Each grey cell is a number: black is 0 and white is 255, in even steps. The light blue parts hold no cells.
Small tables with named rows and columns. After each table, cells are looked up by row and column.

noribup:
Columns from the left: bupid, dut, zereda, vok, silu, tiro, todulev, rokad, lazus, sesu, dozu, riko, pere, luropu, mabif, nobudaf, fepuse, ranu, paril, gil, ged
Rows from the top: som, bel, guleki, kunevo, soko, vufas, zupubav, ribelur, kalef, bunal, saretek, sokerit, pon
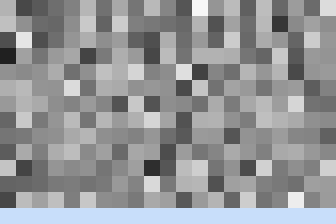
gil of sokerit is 159
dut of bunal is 170
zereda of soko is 146
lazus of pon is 121
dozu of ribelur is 163
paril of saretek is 143
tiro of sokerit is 115
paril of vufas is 155
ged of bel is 142
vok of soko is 172
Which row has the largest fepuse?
saretek

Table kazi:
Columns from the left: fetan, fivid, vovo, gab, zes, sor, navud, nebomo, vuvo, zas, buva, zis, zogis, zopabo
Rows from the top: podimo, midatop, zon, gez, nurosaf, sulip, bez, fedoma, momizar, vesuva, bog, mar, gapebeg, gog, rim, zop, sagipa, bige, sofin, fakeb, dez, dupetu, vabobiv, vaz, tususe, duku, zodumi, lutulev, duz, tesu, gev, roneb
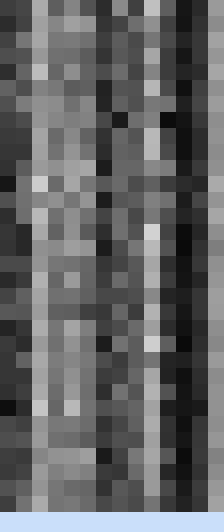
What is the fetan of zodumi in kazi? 72
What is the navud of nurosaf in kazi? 76
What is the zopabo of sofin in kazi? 158
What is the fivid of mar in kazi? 114
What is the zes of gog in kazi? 142
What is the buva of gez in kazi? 61
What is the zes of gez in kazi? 110
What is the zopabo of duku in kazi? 146
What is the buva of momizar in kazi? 67
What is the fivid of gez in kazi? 83
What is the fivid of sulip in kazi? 79
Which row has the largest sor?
bog

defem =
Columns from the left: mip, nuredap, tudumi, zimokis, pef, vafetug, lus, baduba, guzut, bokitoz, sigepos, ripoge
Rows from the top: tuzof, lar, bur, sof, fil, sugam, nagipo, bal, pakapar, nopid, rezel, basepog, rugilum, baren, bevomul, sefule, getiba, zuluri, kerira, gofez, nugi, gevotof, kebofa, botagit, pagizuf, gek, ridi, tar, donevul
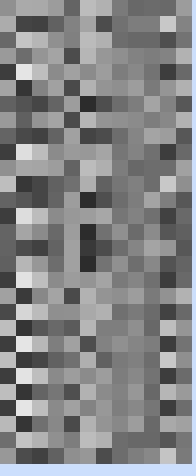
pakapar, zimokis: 98
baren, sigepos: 63
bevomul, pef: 158
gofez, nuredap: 214
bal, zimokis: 162
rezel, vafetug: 188
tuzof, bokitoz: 107
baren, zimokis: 140
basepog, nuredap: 55
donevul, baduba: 108
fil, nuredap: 228
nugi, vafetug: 180
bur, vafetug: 187
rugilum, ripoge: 88

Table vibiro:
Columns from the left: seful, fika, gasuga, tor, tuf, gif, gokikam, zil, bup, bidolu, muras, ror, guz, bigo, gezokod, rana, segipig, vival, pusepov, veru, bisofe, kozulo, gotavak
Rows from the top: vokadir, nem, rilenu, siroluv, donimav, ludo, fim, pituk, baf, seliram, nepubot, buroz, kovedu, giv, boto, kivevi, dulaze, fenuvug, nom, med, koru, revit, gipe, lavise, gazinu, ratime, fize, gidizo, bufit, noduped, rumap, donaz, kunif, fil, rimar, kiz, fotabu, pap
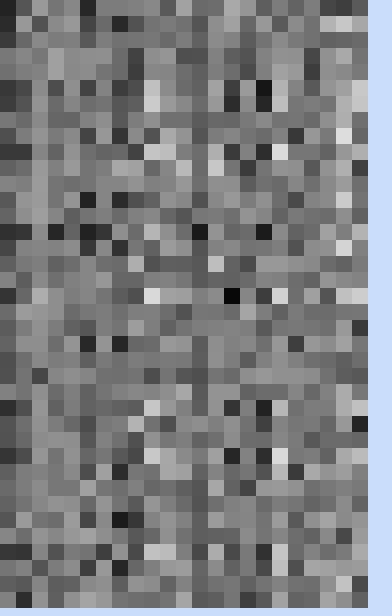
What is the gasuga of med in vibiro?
149
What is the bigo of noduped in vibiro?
131
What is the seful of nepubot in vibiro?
97
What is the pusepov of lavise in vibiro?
144
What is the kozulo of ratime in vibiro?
172
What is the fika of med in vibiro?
155
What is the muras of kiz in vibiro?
152
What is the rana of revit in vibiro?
135
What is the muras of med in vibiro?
109

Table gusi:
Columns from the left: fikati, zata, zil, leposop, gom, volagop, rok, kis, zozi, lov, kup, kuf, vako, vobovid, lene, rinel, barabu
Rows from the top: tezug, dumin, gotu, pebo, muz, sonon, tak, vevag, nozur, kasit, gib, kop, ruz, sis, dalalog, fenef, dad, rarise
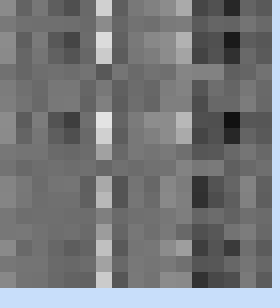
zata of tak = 115
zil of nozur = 118
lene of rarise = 78
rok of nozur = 208
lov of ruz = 107
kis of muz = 117
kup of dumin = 122
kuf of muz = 133
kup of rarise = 139
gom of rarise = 99
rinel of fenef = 111
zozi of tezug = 120

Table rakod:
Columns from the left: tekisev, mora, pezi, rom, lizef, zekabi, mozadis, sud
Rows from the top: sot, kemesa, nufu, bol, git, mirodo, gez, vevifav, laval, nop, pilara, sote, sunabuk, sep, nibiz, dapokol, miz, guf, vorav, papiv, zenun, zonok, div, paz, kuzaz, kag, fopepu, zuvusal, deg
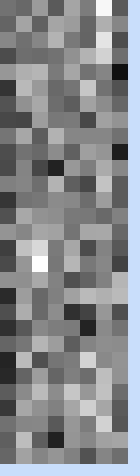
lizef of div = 124
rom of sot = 90
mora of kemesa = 164
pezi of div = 80
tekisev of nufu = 135
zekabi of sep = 120
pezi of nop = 105
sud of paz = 146
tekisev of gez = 83
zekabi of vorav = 186
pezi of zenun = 136
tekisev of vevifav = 72

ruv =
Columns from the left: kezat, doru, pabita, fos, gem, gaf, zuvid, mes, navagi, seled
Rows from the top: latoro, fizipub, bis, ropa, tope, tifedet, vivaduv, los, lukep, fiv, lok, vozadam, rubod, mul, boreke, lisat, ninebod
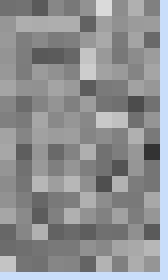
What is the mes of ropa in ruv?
120
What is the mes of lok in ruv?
84
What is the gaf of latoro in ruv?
146
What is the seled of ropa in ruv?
156
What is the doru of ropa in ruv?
125
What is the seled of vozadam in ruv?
117
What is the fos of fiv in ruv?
105
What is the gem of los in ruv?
150
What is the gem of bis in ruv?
127
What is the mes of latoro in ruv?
141
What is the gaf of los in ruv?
136
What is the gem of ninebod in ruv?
132
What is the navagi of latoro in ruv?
176
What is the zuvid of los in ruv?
200
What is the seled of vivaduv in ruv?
113
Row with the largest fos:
fizipub

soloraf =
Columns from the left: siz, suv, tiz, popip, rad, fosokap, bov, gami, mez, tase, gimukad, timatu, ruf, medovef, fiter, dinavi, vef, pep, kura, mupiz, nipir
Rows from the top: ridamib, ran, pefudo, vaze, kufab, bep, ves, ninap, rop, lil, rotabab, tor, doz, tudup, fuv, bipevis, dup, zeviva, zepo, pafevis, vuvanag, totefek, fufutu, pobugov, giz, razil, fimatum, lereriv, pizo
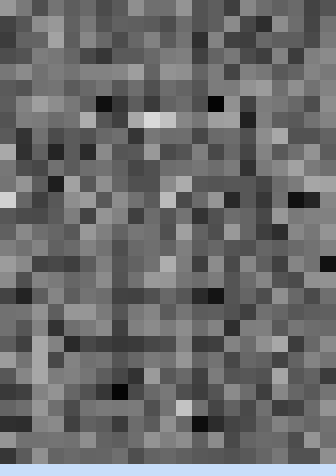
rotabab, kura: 162
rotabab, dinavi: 50
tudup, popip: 91
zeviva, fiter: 84
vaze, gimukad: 123
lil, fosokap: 42
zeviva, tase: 153
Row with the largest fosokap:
ninap

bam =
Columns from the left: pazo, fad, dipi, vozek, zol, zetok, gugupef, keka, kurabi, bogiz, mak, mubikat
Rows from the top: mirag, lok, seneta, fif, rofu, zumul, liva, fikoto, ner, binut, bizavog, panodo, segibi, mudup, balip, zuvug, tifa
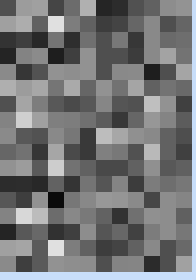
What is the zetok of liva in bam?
87
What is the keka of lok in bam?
68
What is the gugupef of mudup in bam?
98
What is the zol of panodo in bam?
52
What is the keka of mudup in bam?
50
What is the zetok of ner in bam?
57
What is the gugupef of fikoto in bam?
92

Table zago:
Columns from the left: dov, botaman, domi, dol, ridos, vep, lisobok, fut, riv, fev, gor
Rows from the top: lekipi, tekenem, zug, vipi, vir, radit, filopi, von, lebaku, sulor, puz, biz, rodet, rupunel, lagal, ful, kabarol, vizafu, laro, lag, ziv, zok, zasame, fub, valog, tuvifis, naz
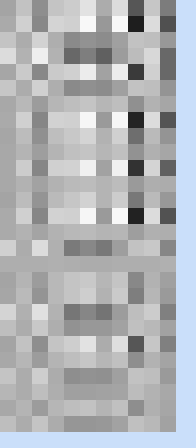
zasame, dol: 179
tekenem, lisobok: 152
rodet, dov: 164
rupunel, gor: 82
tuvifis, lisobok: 180
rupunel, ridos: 207
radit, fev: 190
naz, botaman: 171
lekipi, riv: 86
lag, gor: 128

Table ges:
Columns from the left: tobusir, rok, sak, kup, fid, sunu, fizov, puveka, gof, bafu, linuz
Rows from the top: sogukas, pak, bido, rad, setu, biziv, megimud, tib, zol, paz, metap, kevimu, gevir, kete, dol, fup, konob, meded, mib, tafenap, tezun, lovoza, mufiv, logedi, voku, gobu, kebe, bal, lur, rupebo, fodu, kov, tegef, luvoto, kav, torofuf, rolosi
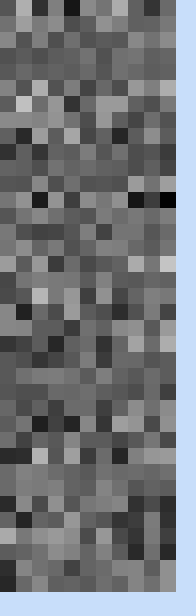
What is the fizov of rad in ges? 81
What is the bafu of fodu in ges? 98
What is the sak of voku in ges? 79
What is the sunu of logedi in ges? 91
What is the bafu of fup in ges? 91
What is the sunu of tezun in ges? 112
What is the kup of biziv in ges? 82

